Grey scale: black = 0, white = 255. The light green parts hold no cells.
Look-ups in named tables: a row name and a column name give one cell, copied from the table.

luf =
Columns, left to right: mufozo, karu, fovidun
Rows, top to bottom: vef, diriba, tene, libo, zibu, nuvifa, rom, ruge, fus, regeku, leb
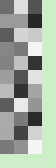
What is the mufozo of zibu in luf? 131
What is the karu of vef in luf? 222
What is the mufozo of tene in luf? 92
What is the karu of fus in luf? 122
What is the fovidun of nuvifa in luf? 227
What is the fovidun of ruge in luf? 149
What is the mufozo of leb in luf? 121
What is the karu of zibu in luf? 193
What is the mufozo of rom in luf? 187
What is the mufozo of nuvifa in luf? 158
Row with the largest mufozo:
rom

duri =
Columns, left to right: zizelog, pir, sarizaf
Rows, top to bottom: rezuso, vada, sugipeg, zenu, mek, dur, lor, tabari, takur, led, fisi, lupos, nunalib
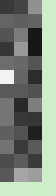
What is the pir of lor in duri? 89
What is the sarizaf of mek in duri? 85
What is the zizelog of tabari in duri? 117
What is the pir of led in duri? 82
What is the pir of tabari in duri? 41
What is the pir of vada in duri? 95
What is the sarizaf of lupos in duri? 59
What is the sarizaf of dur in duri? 44
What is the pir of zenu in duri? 152
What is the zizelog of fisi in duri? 115
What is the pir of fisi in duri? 58
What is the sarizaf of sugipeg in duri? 23
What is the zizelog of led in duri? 95
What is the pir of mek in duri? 104
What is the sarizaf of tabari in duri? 126
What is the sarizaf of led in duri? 32

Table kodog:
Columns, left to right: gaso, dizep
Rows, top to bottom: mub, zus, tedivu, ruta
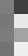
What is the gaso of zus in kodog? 119
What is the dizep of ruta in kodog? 239
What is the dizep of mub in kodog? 62
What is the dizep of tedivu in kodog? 163
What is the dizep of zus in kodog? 232
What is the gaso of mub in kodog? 126
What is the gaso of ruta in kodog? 115
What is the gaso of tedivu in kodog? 124
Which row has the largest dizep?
ruta

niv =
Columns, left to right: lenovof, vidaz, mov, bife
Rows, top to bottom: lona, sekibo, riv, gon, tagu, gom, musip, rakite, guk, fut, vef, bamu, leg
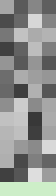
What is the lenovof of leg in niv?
64
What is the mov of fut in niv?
62
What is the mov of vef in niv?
138
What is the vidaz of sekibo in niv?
104
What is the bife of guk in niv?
171
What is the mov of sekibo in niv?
215
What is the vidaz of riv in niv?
194
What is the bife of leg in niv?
156

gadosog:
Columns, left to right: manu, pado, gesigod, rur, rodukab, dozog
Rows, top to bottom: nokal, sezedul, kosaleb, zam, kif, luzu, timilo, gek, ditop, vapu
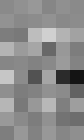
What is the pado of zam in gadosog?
155
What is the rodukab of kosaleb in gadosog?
179
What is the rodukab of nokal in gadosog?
144
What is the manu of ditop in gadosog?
153
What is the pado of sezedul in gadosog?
137
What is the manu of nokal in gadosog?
138

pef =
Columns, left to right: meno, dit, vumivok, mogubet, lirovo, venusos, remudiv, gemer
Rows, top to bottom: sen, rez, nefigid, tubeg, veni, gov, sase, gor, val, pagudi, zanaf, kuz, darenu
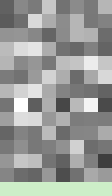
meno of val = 159
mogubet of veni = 120
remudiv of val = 126
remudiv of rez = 120
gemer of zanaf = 118
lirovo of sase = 131

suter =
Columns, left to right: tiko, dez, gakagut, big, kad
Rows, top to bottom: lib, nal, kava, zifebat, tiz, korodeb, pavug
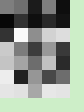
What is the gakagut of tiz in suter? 109
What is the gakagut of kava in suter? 142
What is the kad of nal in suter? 19
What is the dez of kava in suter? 250
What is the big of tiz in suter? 193
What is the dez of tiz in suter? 164
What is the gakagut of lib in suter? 27
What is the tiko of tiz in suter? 196
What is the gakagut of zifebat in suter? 60
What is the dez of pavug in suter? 225
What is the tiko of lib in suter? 126

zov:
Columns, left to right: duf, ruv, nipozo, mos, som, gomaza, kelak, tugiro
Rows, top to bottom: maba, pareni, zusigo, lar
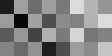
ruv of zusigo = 151
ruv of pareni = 8
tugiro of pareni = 219
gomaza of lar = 157
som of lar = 77
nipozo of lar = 145
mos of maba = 158
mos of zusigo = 177
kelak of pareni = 178
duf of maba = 29
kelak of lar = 139
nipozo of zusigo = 67
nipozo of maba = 109
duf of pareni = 155
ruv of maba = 160
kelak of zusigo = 118
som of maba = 120
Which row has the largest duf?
pareni

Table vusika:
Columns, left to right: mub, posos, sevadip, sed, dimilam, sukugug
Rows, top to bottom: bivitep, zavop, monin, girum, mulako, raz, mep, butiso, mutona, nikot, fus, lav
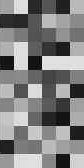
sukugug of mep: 28
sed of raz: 69
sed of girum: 53
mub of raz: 135
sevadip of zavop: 86
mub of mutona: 196
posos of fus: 125
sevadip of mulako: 19
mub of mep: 188
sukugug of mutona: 173

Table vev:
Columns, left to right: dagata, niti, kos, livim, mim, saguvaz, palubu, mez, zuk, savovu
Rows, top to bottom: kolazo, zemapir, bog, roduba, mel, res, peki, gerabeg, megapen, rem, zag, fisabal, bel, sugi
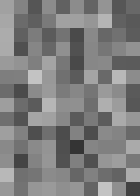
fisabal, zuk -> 158
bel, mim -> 135
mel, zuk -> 92
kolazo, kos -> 85
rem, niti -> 129
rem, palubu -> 77

